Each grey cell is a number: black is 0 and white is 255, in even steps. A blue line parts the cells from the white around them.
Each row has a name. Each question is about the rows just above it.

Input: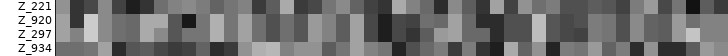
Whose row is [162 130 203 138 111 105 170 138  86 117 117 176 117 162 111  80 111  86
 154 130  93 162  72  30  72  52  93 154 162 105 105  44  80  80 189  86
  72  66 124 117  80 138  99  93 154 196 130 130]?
Z_297
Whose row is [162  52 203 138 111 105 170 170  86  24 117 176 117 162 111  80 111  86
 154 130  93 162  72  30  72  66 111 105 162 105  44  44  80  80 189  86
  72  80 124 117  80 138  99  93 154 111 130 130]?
Z_920
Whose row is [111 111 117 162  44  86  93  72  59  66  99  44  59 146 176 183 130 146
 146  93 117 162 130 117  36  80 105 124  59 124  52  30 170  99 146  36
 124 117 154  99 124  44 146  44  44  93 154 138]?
Z_934

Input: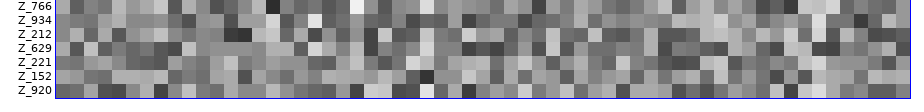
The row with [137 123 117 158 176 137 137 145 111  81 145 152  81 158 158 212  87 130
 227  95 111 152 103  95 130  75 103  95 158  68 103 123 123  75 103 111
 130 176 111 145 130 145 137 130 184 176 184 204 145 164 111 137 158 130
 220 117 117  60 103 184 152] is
Z_934
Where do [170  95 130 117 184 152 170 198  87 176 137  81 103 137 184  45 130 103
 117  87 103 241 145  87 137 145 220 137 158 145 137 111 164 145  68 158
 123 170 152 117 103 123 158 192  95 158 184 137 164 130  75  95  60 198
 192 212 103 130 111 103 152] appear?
Z_766

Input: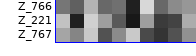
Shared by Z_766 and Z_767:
[139]
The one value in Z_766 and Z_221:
[32]
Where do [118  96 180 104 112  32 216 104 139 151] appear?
Z_766

